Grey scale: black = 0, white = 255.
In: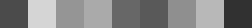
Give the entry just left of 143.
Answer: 89
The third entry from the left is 149
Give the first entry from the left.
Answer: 75

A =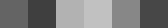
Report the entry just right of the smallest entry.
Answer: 178
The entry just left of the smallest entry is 100

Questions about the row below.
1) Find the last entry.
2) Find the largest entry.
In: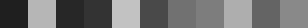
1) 137
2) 194

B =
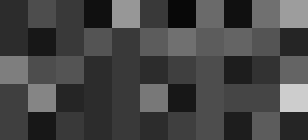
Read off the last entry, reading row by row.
37
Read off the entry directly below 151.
57
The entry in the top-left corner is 44
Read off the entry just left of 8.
57
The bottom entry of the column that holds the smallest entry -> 63
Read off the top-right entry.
157
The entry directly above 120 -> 44
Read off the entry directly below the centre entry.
120
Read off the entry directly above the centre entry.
92
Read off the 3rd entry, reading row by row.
57
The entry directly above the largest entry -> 100
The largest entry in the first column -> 126
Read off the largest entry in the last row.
92
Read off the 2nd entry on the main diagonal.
23
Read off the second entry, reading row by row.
77
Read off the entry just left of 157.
112
